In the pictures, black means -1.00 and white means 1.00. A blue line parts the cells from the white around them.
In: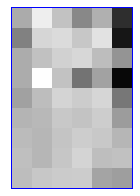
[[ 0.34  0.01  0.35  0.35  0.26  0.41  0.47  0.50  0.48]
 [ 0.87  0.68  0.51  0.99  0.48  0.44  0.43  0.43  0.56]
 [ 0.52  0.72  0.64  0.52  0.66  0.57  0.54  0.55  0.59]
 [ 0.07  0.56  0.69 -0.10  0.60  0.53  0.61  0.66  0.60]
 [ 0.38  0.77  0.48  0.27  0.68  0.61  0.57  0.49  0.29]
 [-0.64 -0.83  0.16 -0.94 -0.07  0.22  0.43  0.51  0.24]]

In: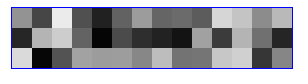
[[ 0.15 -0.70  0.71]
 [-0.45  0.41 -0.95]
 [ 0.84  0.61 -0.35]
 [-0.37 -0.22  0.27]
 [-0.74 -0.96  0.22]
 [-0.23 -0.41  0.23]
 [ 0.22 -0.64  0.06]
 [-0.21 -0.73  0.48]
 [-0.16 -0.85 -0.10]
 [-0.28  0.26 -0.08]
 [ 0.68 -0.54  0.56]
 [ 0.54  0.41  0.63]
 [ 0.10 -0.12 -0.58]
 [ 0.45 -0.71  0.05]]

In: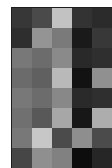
[[-0.57 -0.64 -0.06 -0.16 -0.06 -0.12 -0.06 -0.45]
 [-0.42  0.16 -0.15 -0.25 -0.15 -0.31  0.56  0.12]
 [ 0.52 -0.04  0.08  0.45  0.07  0.31 -0.41  0.01]
 [-0.60 -0.80 -0.68 -0.86 -0.67 -0.82  0.11 -0.90]
 [-0.66 -0.56 -0.63  0.13 -0.63  0.36 -0.41 -0.70]]

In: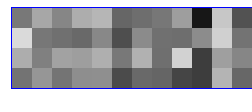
[[-0.06  0.71  0.36 -0.10]
 [ 0.31 -0.07  0.00  0.18]
 [ 0.05 -0.12  0.27 -0.09]
 [ 0.36 -0.18  0.24  0.11]
 [ 0.43  0.07  0.37  0.12]
 [-0.20 -0.39 -0.06 -0.41]
 [-0.14  0.09  0.39 -0.18]
 [-0.07 -0.12 -0.13 -0.21]
 [ 0.24 -0.14  0.65 -0.46]
 [-0.82  0.10 -0.52 -0.52]
 [ 0.56  0.63  0.25  0.41]
 [-0.36 -0.10  0.05 -0.19]]

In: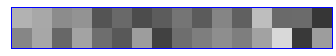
[[ 0.40  0.05]
 [ 0.32  0.31]
 [ 0.10 -0.19]
 [ 0.15  0.28]
 [-0.34 -0.14]
 [-0.18 -0.31]
 [-0.40  0.23]
 [-0.28 -0.49]
 [-0.08 -0.14]
 [-0.29 -0.01]
 [ 0.04  0.11]
 [-0.25 -0.01]
 [ 0.49  0.27]
 [-0.17  0.70]
 [-0.16 -0.55]
 [-0.58  0.23]]

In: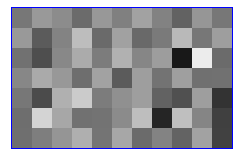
[[-0.07  0.20 -0.11  0.06 -0.07 -0.14 -0.13]
 [ 0.20 -0.29 -0.39  0.33 -0.41  0.66 -0.01]
 [ 0.10  0.03  0.07  0.19  0.38  0.31  0.17]
 [-0.16  0.48  0.34 -0.14  0.59 -0.11  0.37]
 [ 0.19 -0.17 -0.03  0.27 -0.03 -0.10 -0.09]
 [ 0.00  0.26  0.39 -0.29  0.13  0.09  0.31]
 [ 0.27 -0.18  0.05  0.24  0.24  0.49 -0.16]
 [ 0.02 -0.04  0.23 -0.10 -0.23 -0.71  0.03]
 [-0.23  0.45 -0.81  0.25 -0.37  0.50 -0.22]
 [ 0.18 -0.07  0.85 -0.12  0.24  0.04  0.27]
 [-0.07  0.24 -0.16 -0.11 -0.60 -0.50 -0.49]]

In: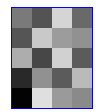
[[-0.04 -0.33  0.36 -0.68 -0.98]
 [-0.35  0.58 -0.44  0.14  0.75]
 [ 0.67  0.22  0.64 -0.29  0.21]
 [-0.18  0.14 -0.29  0.46  0.08]]

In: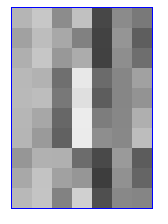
[[ 0.42  0.26  0.37  0.44  0.45  0.43  0.42  0.18  0.32  0.44]
 [ 0.56  0.48  0.55  0.40  0.48  0.31  0.21  0.39  0.53  0.54]
 [ 0.10  0.32  0.19 -0.13 -0.06 -0.19 -0.24  0.38  0.26  0.02]
 [ 0.51  0.01  0.35  0.82  0.75  0.85  0.84 -0.15  0.18  0.63]
 [-0.44 -0.48 -0.49 -0.16 -0.27 -0.02  0.11 -0.43 -0.52 -0.38]
 [ 0.09  0.17  0.11  0.05  0.05  0.06  0.07  0.21  0.14  0.07]
 [-0.05 -0.26 -0.14  0.26  0.15  0.37  0.48 -0.28 -0.21  0.04]]

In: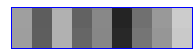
[[ 0.25  0.24]
 [-0.27 -0.26]
 [ 0.39  0.39]
 [-0.23 -0.20]
 [ 0.07  0.06]
 [-0.72 -0.69]
 [-0.12 -0.08]
 [ 0.20  0.18]
 [ 0.60  0.58]]
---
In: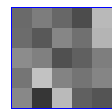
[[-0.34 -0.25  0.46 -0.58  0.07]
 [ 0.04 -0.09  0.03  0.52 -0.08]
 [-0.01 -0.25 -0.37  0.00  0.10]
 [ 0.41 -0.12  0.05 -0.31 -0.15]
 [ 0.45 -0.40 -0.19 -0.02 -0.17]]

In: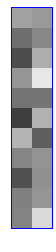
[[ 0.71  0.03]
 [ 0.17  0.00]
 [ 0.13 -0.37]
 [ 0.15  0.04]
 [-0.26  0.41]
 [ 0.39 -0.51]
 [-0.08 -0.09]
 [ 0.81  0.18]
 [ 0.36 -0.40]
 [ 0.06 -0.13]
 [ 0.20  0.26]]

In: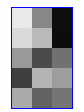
[[-0.08 -0.23  0.33]
 [ 0.23  0.41 -0.51]
 [-0.11 -0.41  0.20]
 [-0.90  0.46  0.71]
 [-0.89  0.06  0.83]]

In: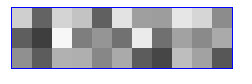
[[-0.32  0.27  0.49 -0.45 -0.28  0.33  0.06  0.37  0.39 -0.28  0.13]
 [ 0.33  0.08  0.27 -0.12  0.84 -0.11  0.17 -0.01  0.94 -0.51 -0.26]
 [ 0.10  0.68  0.80  0.23  0.25  0.78 -0.25  0.53  0.66 -0.22  0.62]]

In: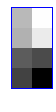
[[-0.99 -0.48]
 [-0.41 -0.28]
 [ 0.84  0.39]
 [ 0.99  0.45]]

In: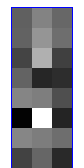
[[-0.68 -0.20 -0.48]
 [-0.14 -0.02  0.05]
 [-0.72  1.00 -0.98]
 [-0.38 -0.01  0.04]
 [-0.65 -0.70 -0.22]
 [-0.50  0.38 -0.47]
 [-0.14  0.17 -0.23]
 [-0.19  0.03 -0.25]]

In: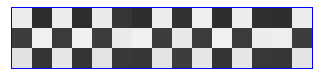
[[ 0.79 -0.58 -0.57  0.80 -0.59  0.80 -0.52  0.79 -0.58 -0.56  0.78 -0.59
   0.81 -0.59  0.77]
 [-0.52  0.87  0.86 -0.54  0.88 -0.54  0.83 -0.53  0.88  0.84 -0.52  0.89
  -0.54  0.88 -0.52]
 [ 0.85 -0.64 -0.62  0.86 -0.64  0.87 -0.61  0.86 -0.64 -0.58  0.84 -0.65
   0.86 -0.64  0.85]]
